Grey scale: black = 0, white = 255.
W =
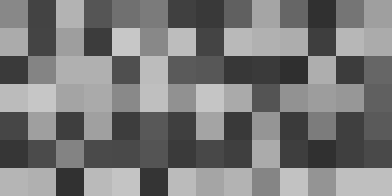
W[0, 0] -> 136
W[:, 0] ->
[136, 171, 58, 187, 70, 54, 181]
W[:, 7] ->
[57, 68, 87, 197, 164, 72, 165]
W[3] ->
[187, 198, 164, 170, 137, 191, 145, 197, 170, 84, 146, 157, 151, 96]
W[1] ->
[171, 68, 158, 60, 199, 136, 189, 68, 185, 177, 173, 62, 183, 171]
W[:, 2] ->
[179, 158, 176, 164, 62, 131, 49]
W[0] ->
[136, 67, 179, 85, 112, 123, 64, 57, 96, 165, 102, 48, 117, 159]
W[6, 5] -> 52
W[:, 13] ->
[159, 171, 102, 96, 90, 73, 191]
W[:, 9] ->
[165, 177, 58, 84, 149, 171, 133]
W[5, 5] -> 84
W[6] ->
[181, 176, 49, 186, 196, 52, 187, 165, 179, 133, 194, 148, 191, 191]
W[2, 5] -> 188
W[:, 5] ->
[123, 136, 188, 191, 88, 84, 52]
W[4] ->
[70, 159, 62, 160, 61, 88, 63, 164, 57, 149, 58, 124, 63, 90]
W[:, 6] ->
[64, 189, 90, 145, 63, 58, 187]

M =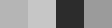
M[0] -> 181
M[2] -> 44

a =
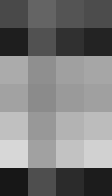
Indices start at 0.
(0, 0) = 73
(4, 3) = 188
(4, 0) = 192
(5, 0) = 215
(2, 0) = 171
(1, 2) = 48
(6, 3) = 28
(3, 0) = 162

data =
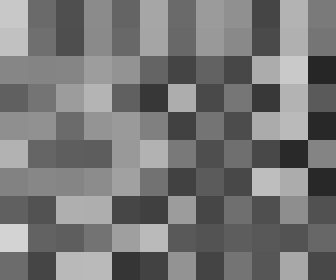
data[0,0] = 200
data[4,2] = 107
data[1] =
[193, 111, 78, 138, 104, 165, 104, 153, 137, 74, 176, 117]
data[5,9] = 72
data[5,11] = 132
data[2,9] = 172
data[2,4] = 147
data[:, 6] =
[106, 104, 68, 173, 65, 121, 65, 156, 89, 147]
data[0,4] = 100
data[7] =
[96, 82, 175, 174, 70, 64, 156, 70, 111, 79, 142, 81]
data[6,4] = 161
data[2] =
[134, 132, 133, 157, 147, 100, 68, 98, 71, 172, 201, 38]
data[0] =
[200, 106, 79, 139, 100, 166, 106, 155, 144, 69, 179, 122]
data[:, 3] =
[139, 138, 157, 180, 148, 93, 140, 174, 115, 186]
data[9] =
[108, 69, 185, 186, 53, 66, 147, 68, 116, 86, 168, 72]
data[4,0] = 143
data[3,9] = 56
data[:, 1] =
[106, 111, 132, 116, 145, 101, 135, 82, 98, 69]
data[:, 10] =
[179, 176, 201, 179, 186, 41, 172, 142, 83, 168]
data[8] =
[211, 98, 94, 115, 159, 186, 89, 83, 93, 88, 83, 103]
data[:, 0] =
[200, 193, 134, 96, 143, 178, 130, 96, 211, 108]
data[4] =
[143, 145, 107, 148, 154, 128, 65, 116, 76, 171, 186, 40]
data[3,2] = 156
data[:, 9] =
[69, 74, 172, 56, 171, 72, 190, 79, 88, 86]

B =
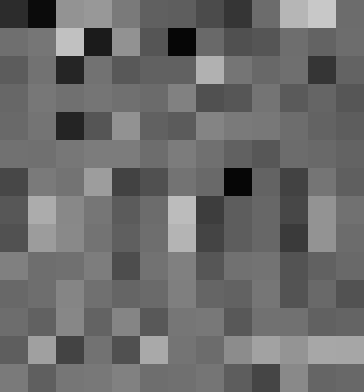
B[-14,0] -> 44
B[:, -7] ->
[94, 6, 97, 129, 91, 124, 115, 188, 180, 128, 127, 118, 116, 112]
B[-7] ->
[87, 172, 136, 118, 91, 108, 188, 61, 93, 103, 71, 147, 113]
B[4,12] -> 93
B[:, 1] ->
[11, 118, 114, 119, 116, 112, 122, 172, 156, 110, 110, 97, 160, 95]
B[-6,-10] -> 115
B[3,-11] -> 112
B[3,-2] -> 101
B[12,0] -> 94
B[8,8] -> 93
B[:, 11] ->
[200, 99, 53, 101, 99, 105, 117, 147, 147, 97, 105, 97, 167, 101]
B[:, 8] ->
[53, 80, 117, 86, 122, 97, 6, 93, 93, 113, 98, 88, 140, 93]
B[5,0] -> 113
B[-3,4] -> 133
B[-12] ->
[92, 114, 37, 114, 88, 97, 97, 177, 117, 104, 111, 53, 99]
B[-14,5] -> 96
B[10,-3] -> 83
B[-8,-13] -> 71
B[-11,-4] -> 116
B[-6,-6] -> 68
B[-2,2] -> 67
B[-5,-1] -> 105
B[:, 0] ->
[44, 111, 92, 103, 105, 113, 71, 87, 81, 128, 104, 109, 94, 122]
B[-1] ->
[122, 95, 118, 120, 129, 110, 112, 117, 93, 69, 137, 101, 104]
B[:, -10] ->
[152, 27, 114, 117, 85, 124, 157, 118, 115, 125, 112, 99, 114, 120]
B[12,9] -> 162
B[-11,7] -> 80
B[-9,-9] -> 124
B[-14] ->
[44, 11, 147, 152, 122, 96, 94, 75, 53, 108, 182, 200, 108]
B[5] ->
[113, 112, 119, 124, 124, 109, 124, 112, 97, 87, 108, 105, 99]

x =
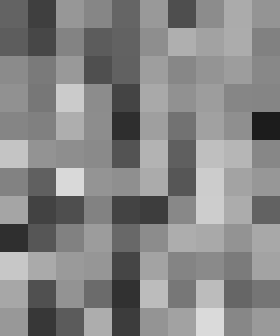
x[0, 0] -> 99
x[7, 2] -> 78
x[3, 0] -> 145
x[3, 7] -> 157
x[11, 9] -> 154
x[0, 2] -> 151
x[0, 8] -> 171
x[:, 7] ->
[140, 162, 148, 157, 161, 191, 204, 205, 169, 138, 188, 218]
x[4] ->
[133, 128, 174, 141, 46, 159, 114, 161, 143, 28]
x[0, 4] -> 101
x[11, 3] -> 173
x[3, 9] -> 133
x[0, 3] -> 134
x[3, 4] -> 68
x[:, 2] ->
[151, 131, 153, 203, 174, 142, 217, 78, 129, 154, 147, 91]
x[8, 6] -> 173
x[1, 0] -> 93
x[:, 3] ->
[134, 92, 79, 140, 141, 138, 148, 130, 156, 150, 107, 173]
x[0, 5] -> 153
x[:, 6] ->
[78, 175, 135, 145, 114, 95, 86, 136, 173, 132, 119, 162]
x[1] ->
[93, 71, 131, 92, 98, 142, 175, 162, 172, 129]
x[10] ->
[167, 80, 147, 107, 49, 188, 119, 188, 102, 117]
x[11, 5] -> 148
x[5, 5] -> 179
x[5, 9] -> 135
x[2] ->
[139, 122, 153, 79, 97, 158, 135, 148, 157, 136]
